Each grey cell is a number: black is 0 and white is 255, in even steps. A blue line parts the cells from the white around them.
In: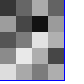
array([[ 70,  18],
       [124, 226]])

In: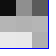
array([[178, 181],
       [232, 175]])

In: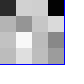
array([[149, 198],
       [248, 187]])

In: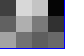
array([[175, 122],
       [114,  94]])

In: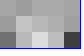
array([[196, 184],
       [185, 220]])

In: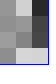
array([[151,  67],
       [132,  71]])

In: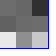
array([[107, 109],
       [143, 200]])
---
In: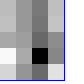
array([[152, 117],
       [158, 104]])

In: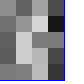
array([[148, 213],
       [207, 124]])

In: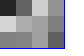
array([[174, 160],
       [132, 159]])

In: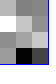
array([[198, 144],
       [164, 201]])

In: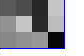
array([[197,  41],
       [144, 152]])

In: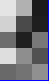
array([[ 74,  30],
       [ 31, 120]])

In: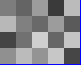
array([[128, 105],
       [113, 207]])
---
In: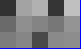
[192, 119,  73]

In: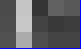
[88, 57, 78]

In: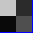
[43,  9]

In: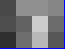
[134, 204, 110]

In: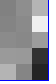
[180, 138, 139]

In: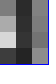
[129,  47, 215]

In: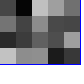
[112,  73,  96, 141]

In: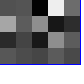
[108,  23,  24,  76]
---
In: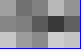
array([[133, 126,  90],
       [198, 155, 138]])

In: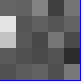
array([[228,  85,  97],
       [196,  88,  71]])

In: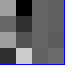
array([[103,  48, 100],
       [158,  82, 100]])

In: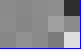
array([[140, 134, 139],
       [135, 145, 137]])

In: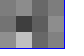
array([[115,  62,  94],
       [143, 192, 104]])

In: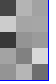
array([[204, 165, 166],
       [ 56, 148, 155]])
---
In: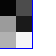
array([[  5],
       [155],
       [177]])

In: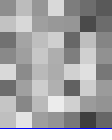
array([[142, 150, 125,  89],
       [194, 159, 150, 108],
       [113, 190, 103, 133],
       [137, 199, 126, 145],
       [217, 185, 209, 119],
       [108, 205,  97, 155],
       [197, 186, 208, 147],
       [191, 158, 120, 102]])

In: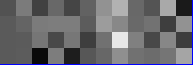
array([[ 82,  65,  69, 146, 104, 169],
       [ 90, 123, 125, 156, 105,  62],
       [ 90, 118, 119, 113, 128, 135],
       [ 90,  10,  29, 103, 113, 117]])

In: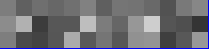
array([[125, 111, 112,  95, 115,  82, 135],
       [140,  60,  87, 124, 151,  85,  52],
       [126,  67, 171, 117, 145,  63, 152]])

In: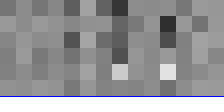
array([[117, 118,  94,  98, 141, 142, 154],
       [153, 153, 135, 146, 121,  47, 115],
       [134, 140,  83, 108, 142,  77, 162],
       [127, 121, 115, 129, 150, 153, 160],
       [129, 127, 133, 127, 146, 226, 139],
       [146, 151, 121, 131, 132, 113, 155]])

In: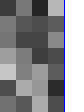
array([[ 61,  36],
       [121,  77],
       [117,  69],
       [158,  63],
       [199, 156],
       [ 78, 152],
       [113, 170]])

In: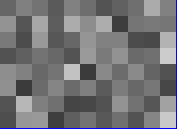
array([[102, 115, 129,  83, 111, 129],
       [147, 167, 172, 173, 117, 118],
       [121, 153, 103, 129,  76, 179],
       [ 82, 115,  83, 122, 106, 204],
       [142, 104, 194, 137, 138,  82],
       [144, 107, 107,  91, 104,  71],
       [ 83, 127,  69,  82, 114, 162],
       [ 78, 153,  95,  88,  83, 201]])

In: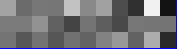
array([[163, 119, 194, 161,  48,  19],
       [123, 146,  68,  94, 119, 116],
       [116, 115, 113, 130,  98,  41]])

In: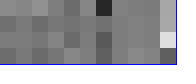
array([[139, 145, 108,  39, 125, 167],
       [112, 109, 115, 113, 129, 168],
       [124, 119, 107,  89, 129, 222],
       [109, 107, 135,  96, 137,  95]])
